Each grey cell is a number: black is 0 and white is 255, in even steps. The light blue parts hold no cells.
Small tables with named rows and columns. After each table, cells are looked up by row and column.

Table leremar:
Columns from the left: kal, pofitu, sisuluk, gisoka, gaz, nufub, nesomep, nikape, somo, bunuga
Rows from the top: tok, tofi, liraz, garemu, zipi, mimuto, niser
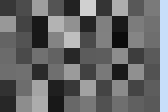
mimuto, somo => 68
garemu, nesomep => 93
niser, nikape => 111
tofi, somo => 124
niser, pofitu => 141
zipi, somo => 144
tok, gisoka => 84
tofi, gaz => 145
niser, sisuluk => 172
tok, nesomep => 52
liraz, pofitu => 83
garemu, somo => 61
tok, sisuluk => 158
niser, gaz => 104
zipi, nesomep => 121
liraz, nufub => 74
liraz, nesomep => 129
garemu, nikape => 141
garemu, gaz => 39
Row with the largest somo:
zipi

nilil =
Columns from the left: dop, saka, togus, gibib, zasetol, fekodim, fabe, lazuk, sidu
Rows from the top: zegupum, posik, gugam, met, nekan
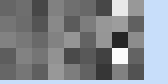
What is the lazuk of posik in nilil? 157
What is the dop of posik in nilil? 117
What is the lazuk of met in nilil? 251
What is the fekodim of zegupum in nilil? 104
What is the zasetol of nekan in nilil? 125
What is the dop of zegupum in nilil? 102
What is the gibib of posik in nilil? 137
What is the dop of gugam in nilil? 130
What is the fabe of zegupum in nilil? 71
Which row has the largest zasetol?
gugam

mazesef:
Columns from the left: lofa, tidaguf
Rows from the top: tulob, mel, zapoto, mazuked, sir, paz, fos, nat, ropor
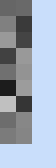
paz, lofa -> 28
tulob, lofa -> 102
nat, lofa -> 109
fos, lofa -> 192
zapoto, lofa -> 153
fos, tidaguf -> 53
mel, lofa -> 128
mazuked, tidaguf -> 153
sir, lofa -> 112
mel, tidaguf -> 58
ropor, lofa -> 123
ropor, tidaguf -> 133
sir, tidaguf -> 147
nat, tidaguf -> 135
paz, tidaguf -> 156
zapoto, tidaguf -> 68
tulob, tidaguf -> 105
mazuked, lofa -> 65
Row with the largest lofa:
fos

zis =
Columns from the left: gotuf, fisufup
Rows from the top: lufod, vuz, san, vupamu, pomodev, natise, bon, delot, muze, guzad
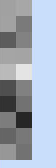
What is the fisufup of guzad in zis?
114
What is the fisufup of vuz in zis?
122
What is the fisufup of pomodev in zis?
228
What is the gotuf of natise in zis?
79
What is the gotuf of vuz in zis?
162
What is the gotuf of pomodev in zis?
186
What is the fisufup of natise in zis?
129
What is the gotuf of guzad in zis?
151
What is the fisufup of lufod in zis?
167

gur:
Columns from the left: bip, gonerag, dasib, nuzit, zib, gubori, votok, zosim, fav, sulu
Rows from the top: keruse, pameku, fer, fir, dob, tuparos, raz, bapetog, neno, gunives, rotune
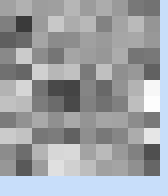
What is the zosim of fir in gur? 172
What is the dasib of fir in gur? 140
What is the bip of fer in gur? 95
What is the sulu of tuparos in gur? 247
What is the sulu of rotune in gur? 102
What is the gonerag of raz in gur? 187
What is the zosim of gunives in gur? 153
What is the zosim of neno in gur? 134
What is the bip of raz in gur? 193
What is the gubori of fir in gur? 157
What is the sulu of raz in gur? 253
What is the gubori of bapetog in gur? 148
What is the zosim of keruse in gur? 154
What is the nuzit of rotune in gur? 224
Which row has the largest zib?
gunives

